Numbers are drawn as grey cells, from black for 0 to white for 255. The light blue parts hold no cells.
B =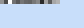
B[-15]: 147
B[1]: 76
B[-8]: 99
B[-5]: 42
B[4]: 88

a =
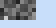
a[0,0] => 121
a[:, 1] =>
[68, 82, 127, 83, 202]
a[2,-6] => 130
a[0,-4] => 135
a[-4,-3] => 75
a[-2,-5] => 63
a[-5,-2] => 72
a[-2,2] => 103
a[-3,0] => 39
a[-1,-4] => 77
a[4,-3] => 54
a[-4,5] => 78
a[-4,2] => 77
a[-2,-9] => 55

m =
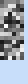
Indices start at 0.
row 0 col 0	92
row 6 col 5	27
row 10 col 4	63
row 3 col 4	146
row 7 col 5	106
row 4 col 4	229
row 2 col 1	197
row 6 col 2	72
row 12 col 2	98
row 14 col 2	243
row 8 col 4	143
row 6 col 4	179
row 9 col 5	135
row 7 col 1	78
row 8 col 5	208
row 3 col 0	188
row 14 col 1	63
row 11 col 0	51
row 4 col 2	45
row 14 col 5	86
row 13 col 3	166
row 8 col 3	37
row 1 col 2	229
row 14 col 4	190
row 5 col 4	33
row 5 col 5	119
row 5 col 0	183
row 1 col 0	119
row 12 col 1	100

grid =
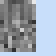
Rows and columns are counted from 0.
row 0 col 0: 170
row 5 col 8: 51
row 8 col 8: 140
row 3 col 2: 107
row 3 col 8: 142
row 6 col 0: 101
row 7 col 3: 93
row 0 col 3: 73
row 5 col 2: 100
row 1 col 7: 120
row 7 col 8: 80
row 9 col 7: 120
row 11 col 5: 139
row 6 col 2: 111
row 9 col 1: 92
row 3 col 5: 96
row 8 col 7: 96
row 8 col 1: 101
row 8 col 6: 132
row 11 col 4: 118
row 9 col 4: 107
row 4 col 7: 102
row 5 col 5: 131
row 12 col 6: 136
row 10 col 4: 123
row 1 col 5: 103
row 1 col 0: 123
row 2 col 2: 94
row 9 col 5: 114
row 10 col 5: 147
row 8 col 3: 125
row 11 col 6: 122
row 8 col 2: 136
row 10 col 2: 178
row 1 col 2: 93
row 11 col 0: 155

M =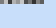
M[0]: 123
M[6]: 77

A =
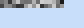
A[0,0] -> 114
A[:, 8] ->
[177, 148]
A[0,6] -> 112
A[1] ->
[70, 142, 136, 94, 52, 60, 162, 206, 148, 214, 52, 103, 135, 200, 106, 154]
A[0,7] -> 115
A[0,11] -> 197
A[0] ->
[114, 133, 55, 144, 194, 120, 112, 115, 177, 110, 206, 197, 198, 177, 121, 27]
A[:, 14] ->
[121, 106]
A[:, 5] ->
[120, 60]
